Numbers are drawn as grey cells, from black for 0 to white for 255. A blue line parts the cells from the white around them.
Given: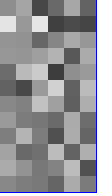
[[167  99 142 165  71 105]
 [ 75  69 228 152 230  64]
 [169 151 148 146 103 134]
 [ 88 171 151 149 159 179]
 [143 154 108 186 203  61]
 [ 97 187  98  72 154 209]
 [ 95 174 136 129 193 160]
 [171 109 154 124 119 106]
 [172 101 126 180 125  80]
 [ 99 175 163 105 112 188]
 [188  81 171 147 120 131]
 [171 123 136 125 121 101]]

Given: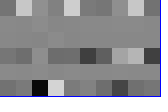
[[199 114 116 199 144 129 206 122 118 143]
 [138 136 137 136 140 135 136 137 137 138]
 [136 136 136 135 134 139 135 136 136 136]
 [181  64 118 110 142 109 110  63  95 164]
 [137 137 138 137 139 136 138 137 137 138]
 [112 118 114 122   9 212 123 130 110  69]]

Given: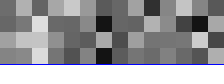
[[133  88 109 177 100 167 201 153  90 103 162  48 134 196]
 [ 19 168 103 120 222 105 103 137  20 102  99 178 139  66]
 [204  71 161 195 196 144 101  92 169  77 159 116 117 119]
 [ 84 175 132 137 219 117  82 131  19  92 117 107 129 105]]

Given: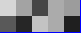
[[171 156 214 163  70]
 [171  31  89  38 195]]

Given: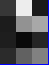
[[237  26  55]
 [146 168  28]
 [  9  37  30]
 [ 97 129  43]]

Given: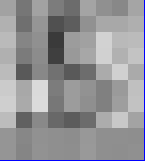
[[136 165 162 118 162 124 108 164 144]
 [168 175 177 111 149  80  93 145 168]
 [185 187 186 133 144  58 156 161 210]
 [177 195 176 123 140  63 153 167 209]
 [208 170 187  89 136 113  89 109 171]
 [154 192 203 168 218 124 156 146 128]
 [158 194 207 170 219 119 156 143 128]
 [200 163 188  96 137 104  92 108 172]
 [143 142 149 135 145 143 141 152 143]
 [142 144 149 133 146 143 142 153 143]]

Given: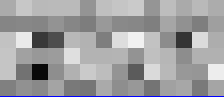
[[185 172 171 199 185 186 186 148 191 197 202 149 189 170]
 [126 159 133 135 133 147 134 125 153 137 135 127 166 145]
 [219 173 194 234  56  77 184 178 126 221 241 194 140  52]
 [177 177 197 161 152 156 223 179 179 180 147 192 182 141]
 [150 237 197 114   9 142 177 202 189 148  91 218 184 152]
 [122 165 128 145 137 164 121 118 170 142 152 116 161 167]]
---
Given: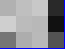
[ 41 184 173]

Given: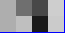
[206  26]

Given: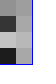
[158  53]

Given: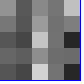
[192 113 196  94  85]

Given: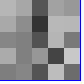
[152 184  82 128 126]

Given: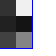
[240  33]
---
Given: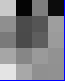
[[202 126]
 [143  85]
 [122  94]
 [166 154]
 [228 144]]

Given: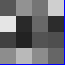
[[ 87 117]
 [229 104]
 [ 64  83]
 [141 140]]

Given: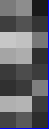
[[123  25]
 [ 62  52]
 [199 120]
 [165  47]
 [ 58  60]
 [ 48 127]
 [176  60]
 [ 68  44]]

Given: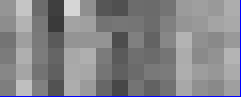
[[149 108 214  86 108 116 159 173]
 [141 120 163 115 117 128 153 169]
 [116 122 148 148 128 135 144 153]
 [123 124 168 123 111 117 138 180]
 [135 115 170 117 107 123 157 171]
 [126 128 173 103 116 114 144 159]]

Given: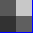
[[88]
 [50]]

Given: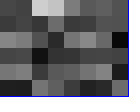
[[ 71 206 124  95]
 [ 59  55  58  82]
 [134  81 117 104]
 [ 69  17  53  69]
 [118  59  95 131]
 [ 31 116  60  41]]
